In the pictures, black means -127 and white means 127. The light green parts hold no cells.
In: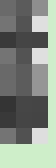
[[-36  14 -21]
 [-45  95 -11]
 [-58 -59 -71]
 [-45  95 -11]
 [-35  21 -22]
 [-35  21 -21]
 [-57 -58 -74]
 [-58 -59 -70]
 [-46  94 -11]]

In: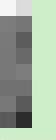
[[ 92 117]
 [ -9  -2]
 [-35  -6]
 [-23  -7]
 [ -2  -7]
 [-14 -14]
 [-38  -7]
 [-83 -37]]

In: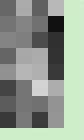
[[  42  -31   56  -24]
 [   4  -14 -110  -11]
 [  -1  -51  -79    4]
 [  39   43  -78  -26]
 [  53   48  -70   17]
 [ -10   82   45  -59]
 [ -10  -14   19  -35]
 [  -6  -68   20  -71]]

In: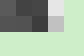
[[-60 -57 102 -37]
 [-45 -66  65 -44]]

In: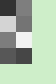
[[ -1 -76]
 [-11  84]
 [114  -2]
 [-57 -40]]

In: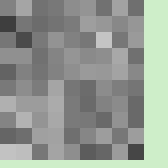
[[ 37 -13  -7  13  20 -14  34 -16   2]
 [ -9 -19 -12  -4  30  23   8  22 -65]
 [-53  -6  19   1  -8  68  -8  26  -9]
 [ 16 -14   4  21  10  14  40 -15  16]
 [  1 -11   2  15  26  24  35   8 -28]
 [ 13  -3  37  -9 -19  12  -1 -10  -6]
 [ 28  28  43  -5 -21   2  11 -22  48]
 [ 51  20  40  -5  -7 -22  18 -22   4]
 [-17  32  34 -16   6  29  -8  29 -26]
 [ 62  -8  36  14 -35 -25  27 -57  66]]

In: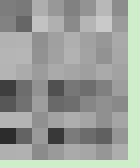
[[ -6  46  24   1  19  56  12  -2]
 [-25  66  48  10  53  73  27   2]
 [ 51  16  32  47  33  23  41  50]
 [ 54  18  33  50  35  18  39  53]
 [ 43  28  42  37  31  42  34  52]
 [-18  18 -47  -8 -17   0  29 -65]
 [-14  30 -22 -17   6  16   9 -40]
 [ 52  16  34  46  37  16  37  52]
 [-28  26 -71  -4 -19 -31  21 -83]
 [ 49  11  26  42  38  22  45  48]]

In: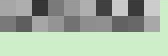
[[ 46 -73  -5  24  47 -63  73 -69  76  39]
 [-33  38  20 -13  14  16 -29 -23  40  -6]]

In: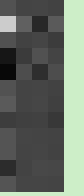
[[ -59  -58  -61  -45]
 [ -31  -87  -37   76]
 [ -61  -58  -67  -46]
 [ -68  -46  -59 -105]
 [ -50  -81  -50 -119]
 [ -59  -58  -61  -45]
 [ -59  -57  -63  -37]
 [ -63  -62  -71  -66]
 [ -58  -59  -60  -43]
 [ -59  -58  -61  -43]
 [ -60  -55  -56  -83]
 [ -58  -58  -59  -43]]
